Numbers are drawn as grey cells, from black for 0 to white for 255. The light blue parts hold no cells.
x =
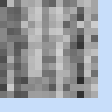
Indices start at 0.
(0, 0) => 70
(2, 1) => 108
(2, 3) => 130
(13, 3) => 88
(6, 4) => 167
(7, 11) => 127
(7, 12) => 177
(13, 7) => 150
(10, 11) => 88
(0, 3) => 168
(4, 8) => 200
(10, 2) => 110
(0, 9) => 119
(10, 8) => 177
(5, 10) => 126
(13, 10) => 136
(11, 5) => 137
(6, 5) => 170
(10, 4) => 186
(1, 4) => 181
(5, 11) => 68
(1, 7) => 186
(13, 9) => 147
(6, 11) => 53
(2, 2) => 101
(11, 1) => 165
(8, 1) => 172
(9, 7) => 157
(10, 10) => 142
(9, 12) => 180
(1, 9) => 153
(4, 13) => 168
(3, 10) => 136
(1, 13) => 164
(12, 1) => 202

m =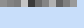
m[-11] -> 143
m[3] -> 197
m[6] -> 133

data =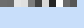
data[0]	109
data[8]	253
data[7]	38

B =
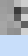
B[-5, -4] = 155
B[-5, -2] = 185
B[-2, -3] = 156
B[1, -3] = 153
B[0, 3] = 205

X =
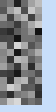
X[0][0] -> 104
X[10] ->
[66, 58, 24, 119, 113, 77]
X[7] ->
[133, 160, 23, 103, 130, 173]
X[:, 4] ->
[162, 199, 65, 169, 146, 114, 84, 130, 96, 44, 113, 83, 94, 155, 116]
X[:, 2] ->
[33, 192, 153, 59, 93, 18, 213, 23, 184, 55, 24, 170, 184, 119, 216]
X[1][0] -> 87
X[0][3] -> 106
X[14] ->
[139, 199, 216, 91, 116, 95]
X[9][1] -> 111
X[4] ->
[57, 42, 93, 115, 146, 19]
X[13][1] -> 45
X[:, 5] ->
[189, 164, 150, 202, 19, 98, 117, 173, 125, 149, 77, 142, 56, 45, 95]
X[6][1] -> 75
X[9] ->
[161, 111, 55, 157, 44, 149]
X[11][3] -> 183
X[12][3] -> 89
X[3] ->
[107, 101, 59, 120, 169, 202]
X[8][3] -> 175

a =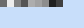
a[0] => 108
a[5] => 161
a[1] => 237

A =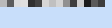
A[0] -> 185
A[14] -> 60
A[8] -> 212
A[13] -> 90

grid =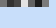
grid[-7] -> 116
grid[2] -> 70
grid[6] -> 122
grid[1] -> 50
